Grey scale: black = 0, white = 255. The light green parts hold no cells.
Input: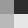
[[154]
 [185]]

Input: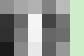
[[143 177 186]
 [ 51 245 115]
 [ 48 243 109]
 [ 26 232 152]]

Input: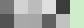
[[119 188  60]
 [ 83 167 194]]

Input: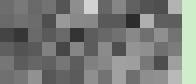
[[109 105  85 210 134  83 179]
 [105 108 153 136  89 175  94]
 [ 68 105 105  93 113 112 114]
 [ 95  90  71  92  79 143 124]
 [118 102 118 128 160 120 159]
 [112 145  99 143 161 142 185]]

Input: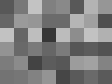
[[ 88 195 137 179]
 [102 150 107 160]
 [194 190 188 194]
 [147 122 123  92]
 [124  67  87 162]
 [115 130  70 106]]

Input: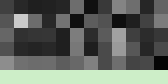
[[ 64  31  37  16 132  38]
 [ 85 108 115  93  14  66]
 [102  53  31  44 161  44]
 [ 81  36  31  30 154  38]
 [141 108  93 128 110  72]]
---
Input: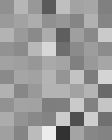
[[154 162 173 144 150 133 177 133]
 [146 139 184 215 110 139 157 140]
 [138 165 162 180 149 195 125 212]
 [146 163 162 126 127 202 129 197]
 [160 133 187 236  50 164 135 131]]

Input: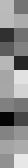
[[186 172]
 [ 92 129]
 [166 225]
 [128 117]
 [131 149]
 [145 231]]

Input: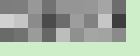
[[209 197 139  75 108 157 129 198  61]]

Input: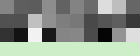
[[ 81  80 192 144 126 120  73  85  94  57]]

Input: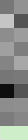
[[197  84]
 [160 126]
 [118 121]
 [141 143]]

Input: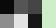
[[141 227  23]]
